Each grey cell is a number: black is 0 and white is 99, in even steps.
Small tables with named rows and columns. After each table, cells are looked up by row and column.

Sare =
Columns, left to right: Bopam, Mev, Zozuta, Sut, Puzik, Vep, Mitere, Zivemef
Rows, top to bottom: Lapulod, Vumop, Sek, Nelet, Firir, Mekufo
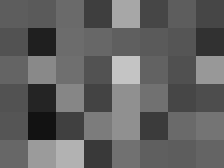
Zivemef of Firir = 45
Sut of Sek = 32
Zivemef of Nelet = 30
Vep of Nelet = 44
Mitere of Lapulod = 36
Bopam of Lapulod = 36
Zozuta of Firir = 25
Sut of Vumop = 40
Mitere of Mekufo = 36
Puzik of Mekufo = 44
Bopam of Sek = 39
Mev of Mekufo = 60
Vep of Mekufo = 37
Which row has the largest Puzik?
Sek

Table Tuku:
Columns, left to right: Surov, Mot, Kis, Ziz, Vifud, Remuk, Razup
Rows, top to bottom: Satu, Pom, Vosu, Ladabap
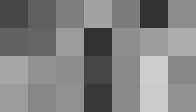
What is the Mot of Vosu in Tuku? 56
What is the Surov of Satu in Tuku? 27
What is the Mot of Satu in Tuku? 37
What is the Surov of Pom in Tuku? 38
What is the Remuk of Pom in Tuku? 61
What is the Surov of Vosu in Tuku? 65
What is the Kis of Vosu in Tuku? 54
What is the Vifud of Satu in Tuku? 48
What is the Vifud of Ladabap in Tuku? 53
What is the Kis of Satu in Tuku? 49

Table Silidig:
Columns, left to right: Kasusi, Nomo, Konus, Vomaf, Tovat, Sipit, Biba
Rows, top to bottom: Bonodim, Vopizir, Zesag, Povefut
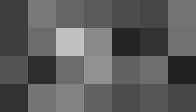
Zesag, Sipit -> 43
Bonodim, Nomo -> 47
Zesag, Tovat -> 38
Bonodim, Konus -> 39
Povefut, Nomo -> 45
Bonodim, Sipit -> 27
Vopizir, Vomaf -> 53
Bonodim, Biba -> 45
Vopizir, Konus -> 75
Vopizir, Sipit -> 19

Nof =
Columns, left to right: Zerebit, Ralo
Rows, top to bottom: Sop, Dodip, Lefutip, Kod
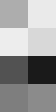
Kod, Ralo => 54
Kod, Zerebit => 49
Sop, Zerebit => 67
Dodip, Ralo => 84
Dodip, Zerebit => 92
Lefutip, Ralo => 10
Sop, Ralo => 91
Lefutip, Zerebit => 32

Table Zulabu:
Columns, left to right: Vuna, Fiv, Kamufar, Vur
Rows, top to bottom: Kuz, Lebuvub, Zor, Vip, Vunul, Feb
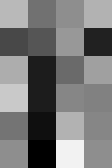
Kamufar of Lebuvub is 59
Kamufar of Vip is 52
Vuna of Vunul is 45
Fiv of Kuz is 44
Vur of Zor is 62
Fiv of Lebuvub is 33
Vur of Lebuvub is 13
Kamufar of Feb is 94
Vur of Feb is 55
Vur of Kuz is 69
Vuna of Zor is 67
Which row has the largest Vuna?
Vip

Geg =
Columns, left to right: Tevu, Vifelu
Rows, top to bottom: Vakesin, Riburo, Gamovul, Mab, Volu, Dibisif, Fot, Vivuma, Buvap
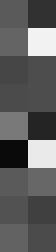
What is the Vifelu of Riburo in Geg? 94
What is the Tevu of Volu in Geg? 47
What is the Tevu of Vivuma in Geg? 32
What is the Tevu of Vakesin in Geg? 35
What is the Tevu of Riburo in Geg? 39
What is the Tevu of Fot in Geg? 35
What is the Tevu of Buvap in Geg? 38
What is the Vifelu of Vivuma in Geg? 25
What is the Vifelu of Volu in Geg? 14
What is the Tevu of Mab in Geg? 29

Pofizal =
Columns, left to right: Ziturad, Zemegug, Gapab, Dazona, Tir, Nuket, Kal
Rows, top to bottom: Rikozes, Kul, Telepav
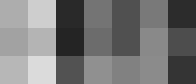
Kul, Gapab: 14
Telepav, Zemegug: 85
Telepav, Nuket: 54
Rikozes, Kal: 17
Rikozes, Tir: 31
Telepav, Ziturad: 71
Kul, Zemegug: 70
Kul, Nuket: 53
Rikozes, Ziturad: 67
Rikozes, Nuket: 47
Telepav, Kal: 20
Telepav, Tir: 50
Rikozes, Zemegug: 80
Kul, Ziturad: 63
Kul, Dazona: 42

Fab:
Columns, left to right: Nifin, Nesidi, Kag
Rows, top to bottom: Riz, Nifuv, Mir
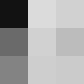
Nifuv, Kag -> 73
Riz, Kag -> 81
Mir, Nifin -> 51
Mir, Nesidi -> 80
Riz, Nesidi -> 85
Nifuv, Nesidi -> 81
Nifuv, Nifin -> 41
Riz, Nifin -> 7
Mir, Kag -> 79

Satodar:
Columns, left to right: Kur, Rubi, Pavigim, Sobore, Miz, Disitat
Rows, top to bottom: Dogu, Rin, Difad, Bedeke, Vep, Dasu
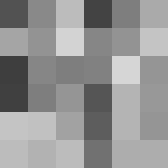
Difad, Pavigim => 49
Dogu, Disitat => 66
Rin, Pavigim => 82
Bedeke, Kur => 25
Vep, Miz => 70
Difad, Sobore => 50
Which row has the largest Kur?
Vep

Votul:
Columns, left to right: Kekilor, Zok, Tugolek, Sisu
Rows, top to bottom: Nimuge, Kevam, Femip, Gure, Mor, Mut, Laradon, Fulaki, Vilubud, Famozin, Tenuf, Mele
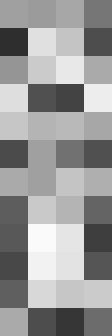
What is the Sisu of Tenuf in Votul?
79
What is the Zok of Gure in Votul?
31
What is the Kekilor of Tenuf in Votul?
37
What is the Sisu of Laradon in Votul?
68
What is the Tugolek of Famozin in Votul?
88
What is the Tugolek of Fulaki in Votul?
70
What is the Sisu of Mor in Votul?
65
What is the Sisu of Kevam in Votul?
30
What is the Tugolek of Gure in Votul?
26
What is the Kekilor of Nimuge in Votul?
62
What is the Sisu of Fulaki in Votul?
39
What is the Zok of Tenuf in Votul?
84
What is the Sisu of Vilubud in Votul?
24
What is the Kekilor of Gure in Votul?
86
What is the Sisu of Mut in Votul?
31
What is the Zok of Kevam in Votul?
87
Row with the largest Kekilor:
Gure

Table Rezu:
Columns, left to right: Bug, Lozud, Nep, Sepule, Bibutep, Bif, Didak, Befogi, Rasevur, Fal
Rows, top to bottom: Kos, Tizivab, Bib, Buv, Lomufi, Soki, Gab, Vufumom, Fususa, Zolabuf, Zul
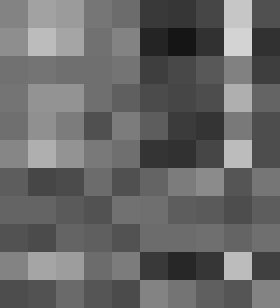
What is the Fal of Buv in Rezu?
39
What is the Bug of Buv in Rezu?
45
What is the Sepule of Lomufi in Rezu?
31
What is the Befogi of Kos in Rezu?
27
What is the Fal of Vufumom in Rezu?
36
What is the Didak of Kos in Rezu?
21
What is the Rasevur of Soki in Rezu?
73
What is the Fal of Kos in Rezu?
31
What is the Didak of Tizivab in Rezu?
8
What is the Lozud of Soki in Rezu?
68
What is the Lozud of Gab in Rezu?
27
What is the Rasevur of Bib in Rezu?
50
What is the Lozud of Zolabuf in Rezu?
64
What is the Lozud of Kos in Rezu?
63
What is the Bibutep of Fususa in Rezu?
32
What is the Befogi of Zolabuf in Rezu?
21
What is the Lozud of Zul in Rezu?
32
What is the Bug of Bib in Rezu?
44
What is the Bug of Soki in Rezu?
52

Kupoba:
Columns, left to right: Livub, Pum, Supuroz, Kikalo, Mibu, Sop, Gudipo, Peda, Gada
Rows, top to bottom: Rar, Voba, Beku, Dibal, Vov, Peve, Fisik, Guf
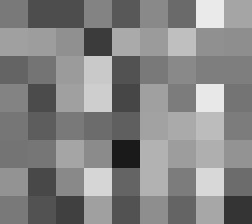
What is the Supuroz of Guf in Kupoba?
25
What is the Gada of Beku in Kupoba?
49
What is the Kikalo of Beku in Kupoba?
78
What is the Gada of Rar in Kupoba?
64
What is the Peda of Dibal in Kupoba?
90
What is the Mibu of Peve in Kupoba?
10
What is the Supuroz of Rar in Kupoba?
30
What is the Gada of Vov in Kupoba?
48
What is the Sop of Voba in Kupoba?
60
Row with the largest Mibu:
Voba

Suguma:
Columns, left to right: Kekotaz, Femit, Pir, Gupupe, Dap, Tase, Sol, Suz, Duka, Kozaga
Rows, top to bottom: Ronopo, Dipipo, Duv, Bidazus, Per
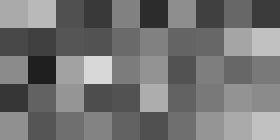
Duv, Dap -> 48
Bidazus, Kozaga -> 54
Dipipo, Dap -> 41
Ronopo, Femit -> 72
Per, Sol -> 43
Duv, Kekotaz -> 54
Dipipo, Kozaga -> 75

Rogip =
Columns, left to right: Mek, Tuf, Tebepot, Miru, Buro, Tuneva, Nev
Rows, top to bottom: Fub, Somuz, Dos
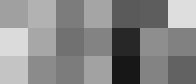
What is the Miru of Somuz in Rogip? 51
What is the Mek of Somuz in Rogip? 85
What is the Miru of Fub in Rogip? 64
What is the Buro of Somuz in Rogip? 15
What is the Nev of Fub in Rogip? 86
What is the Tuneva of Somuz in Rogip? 55
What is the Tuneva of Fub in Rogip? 36
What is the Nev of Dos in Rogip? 38
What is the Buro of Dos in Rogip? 9
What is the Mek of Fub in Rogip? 62
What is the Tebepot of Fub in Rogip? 48
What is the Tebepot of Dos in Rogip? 48
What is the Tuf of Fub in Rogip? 69
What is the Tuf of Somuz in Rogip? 65
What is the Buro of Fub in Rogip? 35
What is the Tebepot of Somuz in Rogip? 44
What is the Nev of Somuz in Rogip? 50
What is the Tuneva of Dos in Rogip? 51
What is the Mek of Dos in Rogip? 76

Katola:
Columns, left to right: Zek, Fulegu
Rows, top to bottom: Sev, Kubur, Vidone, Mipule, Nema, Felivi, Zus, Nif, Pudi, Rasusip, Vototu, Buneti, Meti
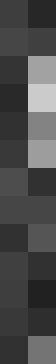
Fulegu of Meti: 45
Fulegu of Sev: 15
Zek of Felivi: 22
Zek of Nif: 27
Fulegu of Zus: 19
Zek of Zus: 30
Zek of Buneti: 22
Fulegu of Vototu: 13
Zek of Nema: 19
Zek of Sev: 24
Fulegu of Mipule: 79
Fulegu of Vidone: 63
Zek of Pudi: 19
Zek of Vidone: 20
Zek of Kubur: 27
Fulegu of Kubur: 25
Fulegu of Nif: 27
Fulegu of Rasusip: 19
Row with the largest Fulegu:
Mipule

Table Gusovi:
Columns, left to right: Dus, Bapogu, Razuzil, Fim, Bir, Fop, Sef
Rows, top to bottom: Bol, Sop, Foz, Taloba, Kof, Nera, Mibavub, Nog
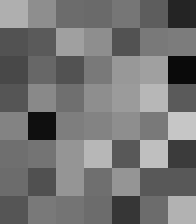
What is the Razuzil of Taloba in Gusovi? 43
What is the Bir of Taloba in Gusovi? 60
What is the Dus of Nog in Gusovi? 33
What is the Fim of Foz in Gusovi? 47
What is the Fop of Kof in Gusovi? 47
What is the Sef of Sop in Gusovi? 48
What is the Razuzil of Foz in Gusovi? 32
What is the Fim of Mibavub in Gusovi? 43
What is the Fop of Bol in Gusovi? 36

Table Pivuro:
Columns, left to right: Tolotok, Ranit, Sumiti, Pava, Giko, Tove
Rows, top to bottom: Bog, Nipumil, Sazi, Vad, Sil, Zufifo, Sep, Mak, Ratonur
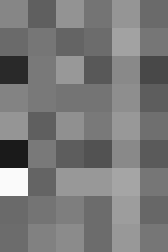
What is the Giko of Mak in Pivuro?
61
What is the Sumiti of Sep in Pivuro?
59
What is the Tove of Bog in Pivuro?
41
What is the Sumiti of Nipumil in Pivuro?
39
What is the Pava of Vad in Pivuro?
45
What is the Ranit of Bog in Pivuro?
37
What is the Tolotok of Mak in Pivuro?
41
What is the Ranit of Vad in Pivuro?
47
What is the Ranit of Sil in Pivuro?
37
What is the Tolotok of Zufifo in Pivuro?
10
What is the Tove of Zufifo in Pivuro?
35
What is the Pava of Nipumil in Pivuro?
42
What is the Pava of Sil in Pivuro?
47
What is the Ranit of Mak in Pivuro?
45
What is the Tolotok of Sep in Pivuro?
97

